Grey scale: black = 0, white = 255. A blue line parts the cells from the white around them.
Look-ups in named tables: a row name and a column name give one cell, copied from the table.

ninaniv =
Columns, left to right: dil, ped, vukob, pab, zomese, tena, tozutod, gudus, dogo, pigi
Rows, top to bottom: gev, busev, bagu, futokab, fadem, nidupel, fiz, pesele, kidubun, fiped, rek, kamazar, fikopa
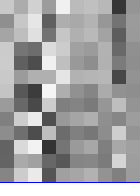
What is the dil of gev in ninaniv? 200
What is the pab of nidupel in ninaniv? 176
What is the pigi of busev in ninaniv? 155
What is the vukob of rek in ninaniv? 242
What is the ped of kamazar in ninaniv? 170
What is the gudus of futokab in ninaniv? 178
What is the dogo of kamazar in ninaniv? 213
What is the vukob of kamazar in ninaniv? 161
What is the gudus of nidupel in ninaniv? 183
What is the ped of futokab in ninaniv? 117
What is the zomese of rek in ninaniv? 117
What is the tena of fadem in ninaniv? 153

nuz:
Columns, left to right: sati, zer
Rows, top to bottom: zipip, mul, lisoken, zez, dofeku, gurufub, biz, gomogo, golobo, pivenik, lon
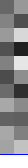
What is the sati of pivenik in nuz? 168
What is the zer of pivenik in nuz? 128
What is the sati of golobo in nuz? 98
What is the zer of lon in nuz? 194
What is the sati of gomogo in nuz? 168
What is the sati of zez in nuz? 81
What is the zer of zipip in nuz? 152
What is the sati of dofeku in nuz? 129
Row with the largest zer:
dofeku

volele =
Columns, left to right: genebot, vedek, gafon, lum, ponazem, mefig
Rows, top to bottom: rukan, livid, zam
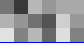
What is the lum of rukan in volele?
151
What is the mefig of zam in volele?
129
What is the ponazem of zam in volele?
222
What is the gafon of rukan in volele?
184
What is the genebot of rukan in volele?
117
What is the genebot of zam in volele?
225
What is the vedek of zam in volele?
130
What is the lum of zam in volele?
103
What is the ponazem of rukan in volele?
168
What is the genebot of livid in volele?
178

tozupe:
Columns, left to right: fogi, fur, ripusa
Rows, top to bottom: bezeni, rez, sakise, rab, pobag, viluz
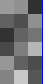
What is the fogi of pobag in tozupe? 151
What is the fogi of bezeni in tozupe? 154
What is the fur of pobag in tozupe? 97
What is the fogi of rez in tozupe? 97
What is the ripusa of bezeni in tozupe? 48
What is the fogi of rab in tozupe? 72
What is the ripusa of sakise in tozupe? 116
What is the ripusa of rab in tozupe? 182
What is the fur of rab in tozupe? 126
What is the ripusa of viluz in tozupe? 86
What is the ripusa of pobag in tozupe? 76
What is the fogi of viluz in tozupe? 131
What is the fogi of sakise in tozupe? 50
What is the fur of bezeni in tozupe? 145

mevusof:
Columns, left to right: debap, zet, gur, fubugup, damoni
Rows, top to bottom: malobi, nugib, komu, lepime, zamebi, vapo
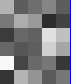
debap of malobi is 179
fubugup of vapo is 90
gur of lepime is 94
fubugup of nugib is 44
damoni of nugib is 67
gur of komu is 97

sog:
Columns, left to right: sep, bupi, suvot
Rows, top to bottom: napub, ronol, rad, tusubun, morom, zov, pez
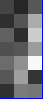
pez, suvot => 118
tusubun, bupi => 86
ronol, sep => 47
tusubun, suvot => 156
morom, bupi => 144
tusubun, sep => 80
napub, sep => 68
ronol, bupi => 84
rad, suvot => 205
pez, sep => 48
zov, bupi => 159
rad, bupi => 45
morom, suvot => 249
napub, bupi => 38
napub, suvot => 88
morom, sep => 108
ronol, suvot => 172
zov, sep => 87
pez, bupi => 123

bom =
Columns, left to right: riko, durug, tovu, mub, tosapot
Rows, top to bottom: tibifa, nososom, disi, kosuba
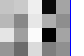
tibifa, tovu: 239
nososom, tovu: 231
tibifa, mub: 10
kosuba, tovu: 219
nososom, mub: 174
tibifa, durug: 202
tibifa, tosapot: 164
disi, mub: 2
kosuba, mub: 127
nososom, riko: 184
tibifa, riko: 196
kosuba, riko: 150
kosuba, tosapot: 144
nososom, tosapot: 142
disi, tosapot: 164
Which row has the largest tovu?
disi

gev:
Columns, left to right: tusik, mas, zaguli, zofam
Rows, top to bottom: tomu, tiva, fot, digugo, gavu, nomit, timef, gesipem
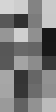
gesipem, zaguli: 146
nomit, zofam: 146
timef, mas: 54
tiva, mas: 48
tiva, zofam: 201
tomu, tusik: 213
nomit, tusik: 167
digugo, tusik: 87
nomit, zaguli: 102
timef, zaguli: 108
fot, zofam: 23
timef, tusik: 165
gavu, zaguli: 140
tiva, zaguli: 124
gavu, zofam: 56
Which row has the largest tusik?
tomu

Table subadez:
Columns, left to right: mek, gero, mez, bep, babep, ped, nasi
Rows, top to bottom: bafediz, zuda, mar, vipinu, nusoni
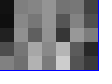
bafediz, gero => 127
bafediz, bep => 148
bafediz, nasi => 66
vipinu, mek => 77
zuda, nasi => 79
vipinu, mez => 167
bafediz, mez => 133
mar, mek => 33
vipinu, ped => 91
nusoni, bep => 123

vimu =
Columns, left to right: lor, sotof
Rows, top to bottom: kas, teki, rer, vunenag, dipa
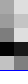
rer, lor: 125
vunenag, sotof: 25
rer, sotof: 222
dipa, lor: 194
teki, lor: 156
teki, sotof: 196
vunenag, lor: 2
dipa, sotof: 127
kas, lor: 168
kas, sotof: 222

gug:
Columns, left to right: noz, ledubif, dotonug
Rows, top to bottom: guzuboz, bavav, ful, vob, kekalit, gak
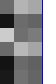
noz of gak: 25
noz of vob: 106
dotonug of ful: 123
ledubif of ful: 111
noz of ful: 204
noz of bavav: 21

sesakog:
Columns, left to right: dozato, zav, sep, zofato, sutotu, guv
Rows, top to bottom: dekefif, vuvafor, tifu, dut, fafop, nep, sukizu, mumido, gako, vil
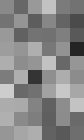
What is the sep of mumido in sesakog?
131
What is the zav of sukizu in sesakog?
105
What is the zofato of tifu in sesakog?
113
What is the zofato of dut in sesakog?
120
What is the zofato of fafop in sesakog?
194
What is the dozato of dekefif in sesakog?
137
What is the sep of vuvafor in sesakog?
93
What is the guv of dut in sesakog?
36
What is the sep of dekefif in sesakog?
153
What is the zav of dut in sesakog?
149

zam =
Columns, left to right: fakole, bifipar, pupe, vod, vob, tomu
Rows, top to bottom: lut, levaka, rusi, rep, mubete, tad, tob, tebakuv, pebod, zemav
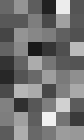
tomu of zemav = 152
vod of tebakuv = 127
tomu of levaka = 88
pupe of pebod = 94
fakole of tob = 74
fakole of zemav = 91
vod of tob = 71
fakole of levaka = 88
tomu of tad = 143
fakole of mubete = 51
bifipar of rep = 138

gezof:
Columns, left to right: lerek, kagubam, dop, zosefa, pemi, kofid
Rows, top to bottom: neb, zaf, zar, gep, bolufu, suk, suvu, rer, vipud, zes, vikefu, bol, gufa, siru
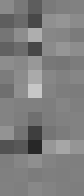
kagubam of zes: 115
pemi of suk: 129
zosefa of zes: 117
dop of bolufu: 152
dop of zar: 174
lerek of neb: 138
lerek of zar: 117
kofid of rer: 127
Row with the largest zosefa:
vikefu

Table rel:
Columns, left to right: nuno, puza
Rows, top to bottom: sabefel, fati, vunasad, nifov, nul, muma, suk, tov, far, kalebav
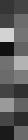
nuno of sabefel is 54
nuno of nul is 113
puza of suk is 48
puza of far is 43
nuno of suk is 67
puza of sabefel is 68
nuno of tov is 154
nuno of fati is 67
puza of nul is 179
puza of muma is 124
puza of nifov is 99
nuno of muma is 107
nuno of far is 70
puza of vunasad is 116
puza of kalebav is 106
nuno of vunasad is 211
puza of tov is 99
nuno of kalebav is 26
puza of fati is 108

